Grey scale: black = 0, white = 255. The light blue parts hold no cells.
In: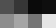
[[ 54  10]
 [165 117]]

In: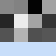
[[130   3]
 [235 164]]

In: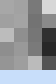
[[162 121]
 [164 115]]

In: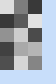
[[125  57]
 [ 90 226]]

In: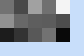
[[ 73 161]
 [104  94]]

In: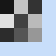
[[195  51]
 [ 65 186]]

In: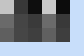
[[56 14]
 [69 58]]
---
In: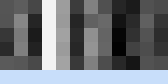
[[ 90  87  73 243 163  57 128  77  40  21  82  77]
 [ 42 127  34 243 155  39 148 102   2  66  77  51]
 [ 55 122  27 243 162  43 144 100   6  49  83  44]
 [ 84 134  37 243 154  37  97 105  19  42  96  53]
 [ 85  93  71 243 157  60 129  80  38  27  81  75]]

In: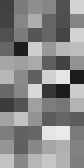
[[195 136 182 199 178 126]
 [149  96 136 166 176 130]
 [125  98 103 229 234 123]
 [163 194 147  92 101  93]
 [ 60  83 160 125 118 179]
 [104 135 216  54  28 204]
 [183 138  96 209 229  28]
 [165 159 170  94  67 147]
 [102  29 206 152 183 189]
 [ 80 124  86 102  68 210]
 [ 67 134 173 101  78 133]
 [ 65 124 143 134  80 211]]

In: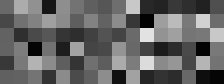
[[ 96  98 116  51 139  75  96 141  17 162  37  51  44 104  14   5]
 [ 56 121 179 140  94  52 112  93 171 124 220 138 150  71 181 115]
 [ 99 125   4 114  29 162  69  73 148 104  66  27  44  74   3 121]
 [ 98  47  74  87  53  46  65  83  68 106 226 147 160 117 120 200]
 [ 72 113 130 160 139  94 130  98 140  55   2 158 187 121 209 108]
 [105 172 145  22 142 115  95  86 110 200  40  35  56  46  33  79]]

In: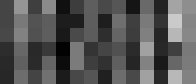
[[ 39 109  68 113  27  72  85  32 109  73 161  40 184 130]
 [ 41  96  42 101  12 123  62  49  95  37 130  25 103 123]
 [ 45 103  41  57   2 123  52  69  81  43 161  40  63 121]
 [ 72 130  81  94  25  74  92  46 101  61 128  38 183 136]
 [ 69 121  83  93  29  29  93  30 111  63 122  52 202 133]
 [ 69 149  63 139  16  61  94  73  86  21 105  35 164 142]]

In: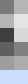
[[158 172]
 [ 95 128]
 [ 62 216]
 [181 228]
 [122 181]]

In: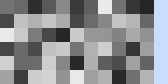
[[162  60 205 211 147 233 159 177  41 113 179]
 [208 106 107 206 134  40 175  93  76 161  99]
 [ 69 106  75 193 200 116 177 206 118  53 159]
 [233 201 123  72  38 203 151 149 131 169 146]
 [ 71 192 177 196 171  70 107 135 196 181 103]
 [115 105  45  89 137  58  95 234 113  54  38]]

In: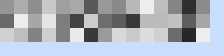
[[209 190 131 207 125 234  57 154 216 202 221 209 108  39 238]
 [106 237 167 229 125  67 204 109  93  56 187 187 194  94 167]
 [149 173 142 200 160 169  88 152 138 184 237 190 133  47 139]]
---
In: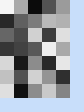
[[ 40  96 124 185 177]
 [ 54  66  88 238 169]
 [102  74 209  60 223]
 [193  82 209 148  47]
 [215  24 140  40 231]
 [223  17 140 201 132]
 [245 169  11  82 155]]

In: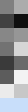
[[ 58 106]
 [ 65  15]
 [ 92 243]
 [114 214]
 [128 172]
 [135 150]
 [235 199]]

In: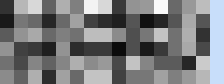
[[ 25 119 105  38 105 161  65  44  31  85  17  38  85 169  85]
 [ 50 183 216  98 175 127 243 216  57 147 153 250 105 153 189]
 [ 91 147 169 105 127 113 189 189 139  79 119 195 113 175  50]
 [113  73 133  98 133 175 139 153  73 195 133  91  91  38 203]
 [139  98 175  44 161 105 195 195  65 119 119 161 127 153 183]
 [147  65  57  31 147  44  57  57  11  79  25  57 113 169  73]]

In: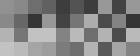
[[137 103  53 152  67 118 172  75 131  53]
 [145 137 110  97  61  83  61 152  67 152]
 [179 118 194 194 131 186 110 179  75 186]
 [194 186 165 158 124 110 179  89 165 131]]

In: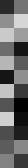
[[ 21 143]
 [ 41 116]
 [ 77  29]
 [ 84   1]
 [ 92 136]
 [108  21]
 [130  56]
 [143 214]
 [182  92]
 [196  56]
 [202 157]
 [208  14]]

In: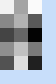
[[ 68 102   3]
 [ 82 222  32]
 [136 178  89]
 [143 193 122]
 [242 164 250]]

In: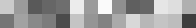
[[117 162 137 124  75 196 149 130 170 216 183 196 189  62]
 [203 155  89 102 110 236 155 250 143  95 102 230 222 176]]
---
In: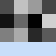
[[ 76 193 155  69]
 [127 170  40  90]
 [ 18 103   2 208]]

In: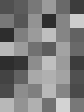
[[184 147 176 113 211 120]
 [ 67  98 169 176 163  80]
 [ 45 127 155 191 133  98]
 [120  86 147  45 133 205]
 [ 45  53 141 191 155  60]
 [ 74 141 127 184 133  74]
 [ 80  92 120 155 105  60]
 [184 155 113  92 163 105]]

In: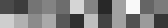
[[206 177 139 169  87  47 191  67 161  81 155  54]
 [ 74  60 116 131 109 213 131  40 161 249 101 123]]

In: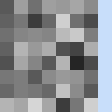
[[180 166 214 166  60 119 207]
 [ 97 180 153 173  81  68 173]
 [112 133 139 133 186 201 125]
 [ 81 166 133  89 180  37  75]
 [104 125 119 104 193 139  89]
 [ 89 159 112 159 153 166 139]
 [119 125  89 139 153 147 112]
 [ 97 119  60 104 207 112  75]]

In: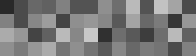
[[143 123 151 171 116 143 116  89 135 104 123 116  75 129]
 [129  75 135 157  68 143 151 135  89 164 104 123  54 151]
 [ 41  75 104  97 129  83  83 143 110 186  83 194 164  75]
 [171 151  68  97 186 135 200  48 110  89  61 110 186  97]]

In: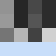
[[153  38  85  44]
 [147  38  72  44]
 [117 181  65 209]]
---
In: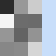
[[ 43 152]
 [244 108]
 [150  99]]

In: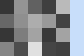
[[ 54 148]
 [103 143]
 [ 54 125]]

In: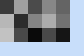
[[ 59 160]
 [183  44]
 [194  73]]

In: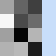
[[164 100]
 [247  74]
 [160   4]]

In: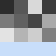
[[ 44  87]
 [122  97]
 [227 180]]

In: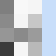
[[127 248]
 [138 245]
 [150 138]]

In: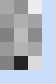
[[168 145]
 [152 175]
 [129 187]]

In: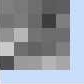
[[127 121]
 [116 124]
 [145 183]]

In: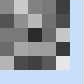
[[136 202]
 [ 83 143]
 [122 121]]
